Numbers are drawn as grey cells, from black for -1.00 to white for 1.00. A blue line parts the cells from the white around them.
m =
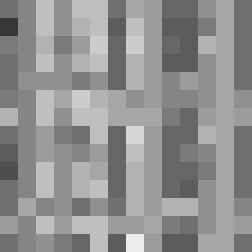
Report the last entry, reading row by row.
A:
-0.12
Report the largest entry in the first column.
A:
0.40
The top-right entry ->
-0.12
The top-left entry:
-0.12
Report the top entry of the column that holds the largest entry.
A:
0.30
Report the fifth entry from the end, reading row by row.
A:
-0.28
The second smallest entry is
-0.38
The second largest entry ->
0.68
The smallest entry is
-0.57
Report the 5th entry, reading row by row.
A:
0.50
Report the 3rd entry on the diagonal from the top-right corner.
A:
0.40
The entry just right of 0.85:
0.22
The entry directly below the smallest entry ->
-0.04
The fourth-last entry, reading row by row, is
-0.28
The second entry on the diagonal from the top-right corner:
0.30
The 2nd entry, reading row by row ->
0.04
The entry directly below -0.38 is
-0.12
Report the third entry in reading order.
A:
0.50
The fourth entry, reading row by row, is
0.13
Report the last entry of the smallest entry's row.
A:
-0.12
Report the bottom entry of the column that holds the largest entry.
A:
0.85
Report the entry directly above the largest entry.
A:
0.22
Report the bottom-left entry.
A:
-0.12

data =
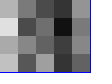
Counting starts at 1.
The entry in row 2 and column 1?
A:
0.76
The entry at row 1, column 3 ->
-0.41
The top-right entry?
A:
0.16
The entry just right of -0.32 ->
0.25
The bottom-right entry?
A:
-0.23
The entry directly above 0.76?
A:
0.41

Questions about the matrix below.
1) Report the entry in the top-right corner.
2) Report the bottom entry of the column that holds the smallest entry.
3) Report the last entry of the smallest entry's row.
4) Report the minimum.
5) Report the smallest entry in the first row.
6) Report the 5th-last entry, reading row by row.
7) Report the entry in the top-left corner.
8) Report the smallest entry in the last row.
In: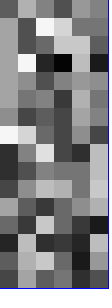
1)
0.02
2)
-0.08
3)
-0.80
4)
-0.97
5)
-0.37
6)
0.29
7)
-0.27
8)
-0.63

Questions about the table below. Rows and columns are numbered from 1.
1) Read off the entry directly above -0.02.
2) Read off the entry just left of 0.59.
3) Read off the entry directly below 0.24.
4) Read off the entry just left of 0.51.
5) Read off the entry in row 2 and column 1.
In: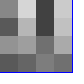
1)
-0.12
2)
-0.49
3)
-0.21
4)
-0.49
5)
-0.30
